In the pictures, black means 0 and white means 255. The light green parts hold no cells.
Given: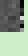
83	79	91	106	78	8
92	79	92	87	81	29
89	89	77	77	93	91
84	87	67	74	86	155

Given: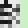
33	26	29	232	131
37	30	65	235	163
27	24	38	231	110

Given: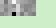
163	148	163	142	212	150	137	137	149
139	152	170	5	184	122	166	140	128

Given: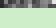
40	71	96	133	98	92	107	175	97	90	123	128	72	80

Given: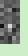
138	84	80	102	107
127	82	93	84	111
105	92	107	76	93
115	97	155	42	84
55	87	46	146	94

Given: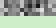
199	77	105	137	108	190	94	37	111	20	162	104	194	126
183	83	136	141	117	212	53	118	104	95	178	120	127	125

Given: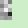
130	187	220
145	138	40

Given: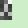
58	194	57
191	65	186
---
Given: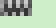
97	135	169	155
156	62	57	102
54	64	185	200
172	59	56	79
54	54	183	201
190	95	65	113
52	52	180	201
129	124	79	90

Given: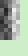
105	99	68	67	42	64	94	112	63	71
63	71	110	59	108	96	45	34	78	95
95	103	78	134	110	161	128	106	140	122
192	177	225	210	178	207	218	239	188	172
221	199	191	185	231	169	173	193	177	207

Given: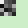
57	163	12	238
200	23	114	91
117	46	85	73
35	91	168	53

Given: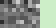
119	45	110	99	125	122	44
132	107	114	120	156	116	99
118	87	87	121	104	87	49
124	89	85	117	171	79	145
104	163	105	120	100	138	203
117	191	85	97	160	106	126
118	87	87	121	104	87	49
134	98	132	126	54	171	169
96	175	153	102	85	146	97
128	114	151	90	131	219	110

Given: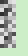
78	227	230	141	225	68	230	191	48	224	182	60
106	138	61	219	146	96	108	144	69	62	203	76
220	126	111	117	196	219	136	192	224	88	147	213
128	199	225	81	226	146	223	193	138	220	188	226

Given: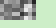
175	115	175	162	102
114	144	113	109	175
121	127	118	106	150
97	189	97	139	142
96	188	96	135	158
130	53	129	89	79
234	101	234	212	93
197	165	194	224	138
136	76	137	109	36
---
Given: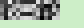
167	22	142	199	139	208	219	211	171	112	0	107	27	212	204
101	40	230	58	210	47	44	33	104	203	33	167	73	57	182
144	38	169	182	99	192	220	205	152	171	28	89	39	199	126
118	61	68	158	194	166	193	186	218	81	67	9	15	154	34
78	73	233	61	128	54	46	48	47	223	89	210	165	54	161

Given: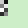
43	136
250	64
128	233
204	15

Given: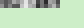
147	90	133	88	86	194	231	181	164	54	118	79	139	180	107
117	89	111	169	142	176	227	161	192	71	120	44	164	149	76

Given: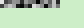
67	159	197	167	25	8	90	27	218	185	144	10	121	193	118
229	69	100	149	142	45	156	122	107	2	112	165	96	194	39

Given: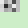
217	169	182	96	189
207	44	151	235	188
231	165	202	76	184

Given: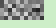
115	67	189	83	82	193	77	181	118	162	56
154	199	95	163	196	113	211	82	148	103	164
161	119	50	203	122	87	124	147	51	33	100
82	138	204	63	144	183	135	138	168	193	100
79	195	120	133	188	106	172	115	124	114	129

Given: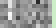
171	151	133	120	162	128	117	103	129	204	155	130	181
139	149	128	178	155	144	129	174	99	156	102	127	115
121	101	239	154	72	142	157	167	160	93	157	113	136
155	151	247	156	130	155	174	124	200	104	169	140	184
138	150	176	146	137	157	147	160	159	152	134	128	169
124	108	226	167	102	146	141	168	115	129	124	88	165
179	168	226	168	126	157	159	144	183	42	176	134	179
